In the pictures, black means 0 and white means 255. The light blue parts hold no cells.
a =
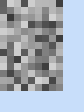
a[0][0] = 98
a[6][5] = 161
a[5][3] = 188
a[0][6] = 183
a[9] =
[206, 107, 201, 154, 122, 102, 62, 208, 175]
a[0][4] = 206
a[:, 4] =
[206, 168, 150, 79, 151, 150, 153, 182, 158, 122, 195, 91, 196]
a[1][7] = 183
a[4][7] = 118
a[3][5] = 112
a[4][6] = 133
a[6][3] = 171
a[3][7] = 68
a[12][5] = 143
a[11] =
[167, 163, 88, 159, 91, 210, 195, 72, 153]
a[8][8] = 134
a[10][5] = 140
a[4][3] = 140
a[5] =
[169, 146, 148, 188, 150, 76, 82, 149, 61]
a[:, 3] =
[81, 199, 158, 208, 140, 188, 171, 92, 201, 154, 154, 159, 71]
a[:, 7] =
[181, 183, 210, 68, 118, 149, 86, 117, 179, 208, 150, 72, 116]
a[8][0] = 190
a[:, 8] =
[63, 164, 181, 122, 185, 61, 170, 182, 134, 175, 134, 153, 133]
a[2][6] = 122
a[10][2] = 124
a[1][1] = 128
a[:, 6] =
[183, 134, 122, 79, 133, 82, 128, 128, 121, 62, 117, 195, 72]
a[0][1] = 208
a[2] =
[189, 59, 128, 158, 150, 173, 122, 210, 181]

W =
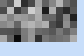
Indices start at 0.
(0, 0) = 114
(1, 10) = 86
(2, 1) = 132
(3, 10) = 83
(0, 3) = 45
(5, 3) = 121
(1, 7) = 174
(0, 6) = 97
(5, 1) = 96
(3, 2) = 101
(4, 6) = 100
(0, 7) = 134
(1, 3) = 100
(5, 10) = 171
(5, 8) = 112
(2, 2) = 158
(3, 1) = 149
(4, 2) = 73
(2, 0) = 164
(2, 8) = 64

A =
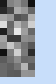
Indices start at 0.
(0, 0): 26
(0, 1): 130
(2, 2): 81
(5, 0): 165
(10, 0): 105
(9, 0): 105
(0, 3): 116
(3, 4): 206
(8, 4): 108
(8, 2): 141
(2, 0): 168
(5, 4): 135
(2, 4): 175
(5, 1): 57
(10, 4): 146
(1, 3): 151
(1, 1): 74

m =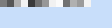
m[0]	124
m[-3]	176
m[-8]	113
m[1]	86

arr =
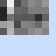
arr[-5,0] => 86
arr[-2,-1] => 145
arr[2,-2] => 47
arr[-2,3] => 132
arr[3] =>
[158, 171, 74, 132, 126, 106, 145]
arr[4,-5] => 117
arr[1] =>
[36, 198, 103, 98, 126, 125, 125]
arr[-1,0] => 90
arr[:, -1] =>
[151, 125, 98, 145, 131]
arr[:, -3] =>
[139, 126, 89, 126, 137]

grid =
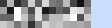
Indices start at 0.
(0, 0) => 58
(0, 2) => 44
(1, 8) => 99
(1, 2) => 254
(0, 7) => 122
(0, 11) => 17
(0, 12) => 107
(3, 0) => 203
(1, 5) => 222
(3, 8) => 198
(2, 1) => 102
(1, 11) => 215
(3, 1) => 181
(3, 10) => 167
